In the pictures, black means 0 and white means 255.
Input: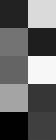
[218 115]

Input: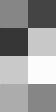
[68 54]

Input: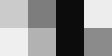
[237  12]

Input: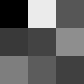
[ 86  67 126]

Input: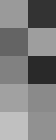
[ 51 100]

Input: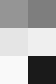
[126 229]

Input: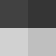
[ 53 209]

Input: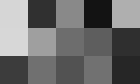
[175  94  82]

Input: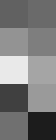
[106 147]
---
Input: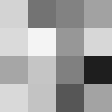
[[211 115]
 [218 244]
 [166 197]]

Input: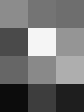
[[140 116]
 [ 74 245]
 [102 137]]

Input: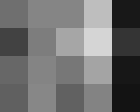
[[111 133]
 [ 66 125]
 [103 132]]

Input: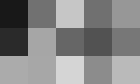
[[ 24 113]
 [ 42 166]
 [171 167]]

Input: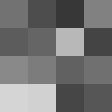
[[114  77]
 [ 92 101]
 [137 124]]

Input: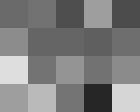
[[106 114]
 [140 101]
 [222 115]]

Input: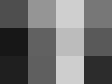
[[ 78 149]
 [ 23  97]
 [ 31  95]]

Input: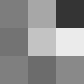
[[125 167]
 [115 195]
 [127 108]]

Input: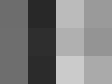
[[109  40]
 [110  46]
 [110  43]]
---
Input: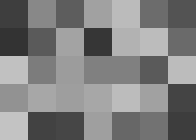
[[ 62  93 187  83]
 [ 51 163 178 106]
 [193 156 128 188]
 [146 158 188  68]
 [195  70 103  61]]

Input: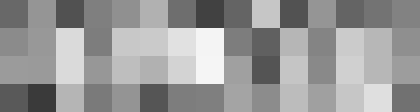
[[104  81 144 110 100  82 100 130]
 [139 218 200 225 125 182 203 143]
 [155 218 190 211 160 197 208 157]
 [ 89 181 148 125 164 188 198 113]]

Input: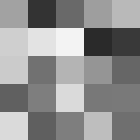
[[162 105 185]
 [207 243  57]
 [203 180 102]
 [ 96 218 121]
 [218 126 111]]

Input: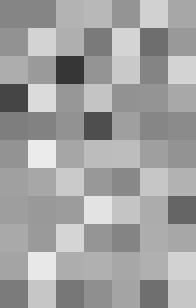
[[133 179 148 167]
 [146 175 212 153]
 [173  54 201 211]
 [ 69 151 146 168]
 [126 146 159 139]
 [147 166 189 147]
 [160 202 136 178]
 [158 156 196 101]
 [169 213 132 167]
 [164 173 167 210]
 [123 119 164 198]]

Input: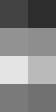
[[ 67]
 [146]
 [228]
 [122]]

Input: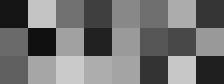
[[ 20 113 136 172]
 [106 161 154  72]
 [ 95 202 164 199]]

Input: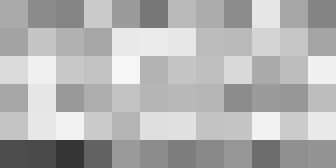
[[170 133 155 186 141 166]
 [163 177 233 231 185 198]
 [218 200 246 196 217 189]
 [166 153 194 184 140 150]
 [196 241 180 224 197 203]
 [ 77  52 154 125 150 143]]

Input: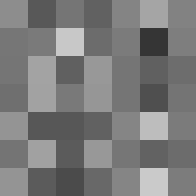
[[141 117 132 130]
 [118 200 123 126]
 [117  96 117 109]
 [111 121 117 116]
 [148  87 133 123]
 [116  91 118 108]
 [148  75 133 124]]
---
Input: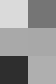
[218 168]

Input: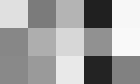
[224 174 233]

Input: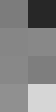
[124 136]

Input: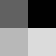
[ 97 219]

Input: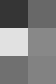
[ 53 136]

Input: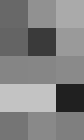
[104  58 138]

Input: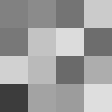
[129 195 106 222]

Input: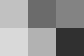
[193 178]

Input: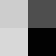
[205   2]
